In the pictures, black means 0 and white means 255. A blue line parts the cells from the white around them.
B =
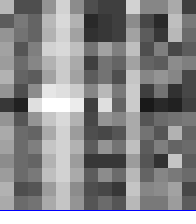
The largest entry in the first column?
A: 184
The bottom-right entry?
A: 92
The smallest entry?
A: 25
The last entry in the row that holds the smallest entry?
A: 63
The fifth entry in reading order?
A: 210
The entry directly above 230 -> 162
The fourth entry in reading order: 148
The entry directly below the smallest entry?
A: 85
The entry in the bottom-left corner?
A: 170
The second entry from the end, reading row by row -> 156
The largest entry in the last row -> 197
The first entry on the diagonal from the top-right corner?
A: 63
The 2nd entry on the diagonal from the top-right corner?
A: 191
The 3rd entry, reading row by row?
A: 78
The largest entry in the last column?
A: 127
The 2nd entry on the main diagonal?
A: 121

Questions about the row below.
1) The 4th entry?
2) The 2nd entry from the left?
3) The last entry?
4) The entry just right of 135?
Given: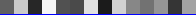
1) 246
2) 202
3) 163
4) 114

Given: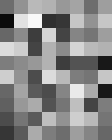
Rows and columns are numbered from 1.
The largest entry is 248
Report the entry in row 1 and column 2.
146
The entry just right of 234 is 171
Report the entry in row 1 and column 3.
185
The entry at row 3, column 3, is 61
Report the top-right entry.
158
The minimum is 11
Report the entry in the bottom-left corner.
54
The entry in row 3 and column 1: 103
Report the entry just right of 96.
152
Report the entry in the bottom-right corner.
103
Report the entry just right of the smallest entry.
226
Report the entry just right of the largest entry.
48
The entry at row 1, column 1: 109
